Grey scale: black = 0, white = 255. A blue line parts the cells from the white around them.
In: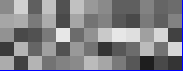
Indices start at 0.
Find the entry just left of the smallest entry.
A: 87
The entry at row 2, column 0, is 146
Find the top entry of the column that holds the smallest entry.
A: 130
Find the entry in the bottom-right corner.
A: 52
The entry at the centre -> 146
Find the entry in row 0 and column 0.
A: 138
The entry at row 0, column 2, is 95
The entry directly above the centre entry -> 115
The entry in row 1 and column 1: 172
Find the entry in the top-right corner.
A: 108
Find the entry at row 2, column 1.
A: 73
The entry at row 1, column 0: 166
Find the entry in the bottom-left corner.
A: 172
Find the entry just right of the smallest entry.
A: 73
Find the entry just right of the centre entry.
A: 201

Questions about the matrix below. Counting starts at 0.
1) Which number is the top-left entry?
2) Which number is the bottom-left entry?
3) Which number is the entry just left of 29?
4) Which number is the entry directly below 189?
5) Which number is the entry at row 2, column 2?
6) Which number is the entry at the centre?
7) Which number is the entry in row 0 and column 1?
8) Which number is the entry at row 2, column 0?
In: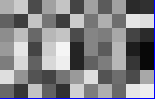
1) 175
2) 104
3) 183
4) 230
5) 104
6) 36
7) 204
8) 141

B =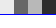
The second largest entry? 184
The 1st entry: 235

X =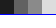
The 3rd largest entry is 97
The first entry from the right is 221
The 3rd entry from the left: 138

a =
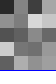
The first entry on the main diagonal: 41
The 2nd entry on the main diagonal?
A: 125
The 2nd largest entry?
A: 204
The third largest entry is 198
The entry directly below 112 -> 145
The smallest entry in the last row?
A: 96

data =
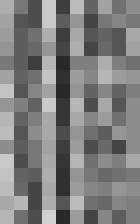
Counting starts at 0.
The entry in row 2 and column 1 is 93
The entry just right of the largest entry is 41
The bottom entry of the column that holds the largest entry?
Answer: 208
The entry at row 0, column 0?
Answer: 174
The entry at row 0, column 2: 77
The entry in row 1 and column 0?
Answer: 162
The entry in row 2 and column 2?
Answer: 112
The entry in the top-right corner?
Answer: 141
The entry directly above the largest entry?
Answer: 174
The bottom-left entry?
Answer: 182
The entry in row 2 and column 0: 156
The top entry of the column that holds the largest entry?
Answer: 201
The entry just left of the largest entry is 77
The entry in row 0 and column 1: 120
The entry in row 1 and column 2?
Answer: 77

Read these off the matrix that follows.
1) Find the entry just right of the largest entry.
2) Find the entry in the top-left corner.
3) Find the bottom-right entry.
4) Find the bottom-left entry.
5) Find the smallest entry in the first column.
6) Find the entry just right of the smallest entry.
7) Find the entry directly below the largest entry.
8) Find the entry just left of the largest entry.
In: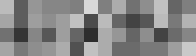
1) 127
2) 187
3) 201
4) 165
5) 113
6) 172
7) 75
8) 127

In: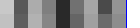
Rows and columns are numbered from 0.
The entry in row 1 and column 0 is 193
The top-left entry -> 200
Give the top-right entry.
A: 148
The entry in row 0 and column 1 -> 88
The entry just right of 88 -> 172

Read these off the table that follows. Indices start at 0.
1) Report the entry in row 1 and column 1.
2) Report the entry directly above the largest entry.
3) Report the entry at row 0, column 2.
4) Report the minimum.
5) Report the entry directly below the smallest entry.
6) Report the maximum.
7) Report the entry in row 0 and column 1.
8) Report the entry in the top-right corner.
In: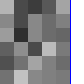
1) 74
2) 114
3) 60
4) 47
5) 142
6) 194
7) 74
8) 164

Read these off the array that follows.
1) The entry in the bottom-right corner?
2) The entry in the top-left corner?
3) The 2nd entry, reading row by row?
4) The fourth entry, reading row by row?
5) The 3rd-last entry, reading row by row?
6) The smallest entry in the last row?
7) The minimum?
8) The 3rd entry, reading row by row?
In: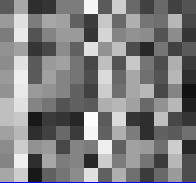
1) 77
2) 90
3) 167
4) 53
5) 105
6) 24
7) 17
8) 46

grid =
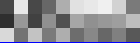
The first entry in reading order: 72
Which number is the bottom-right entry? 88
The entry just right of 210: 122
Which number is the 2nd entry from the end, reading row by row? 128
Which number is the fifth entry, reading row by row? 174
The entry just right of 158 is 189
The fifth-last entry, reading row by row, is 109
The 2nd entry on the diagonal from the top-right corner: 158
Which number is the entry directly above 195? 65
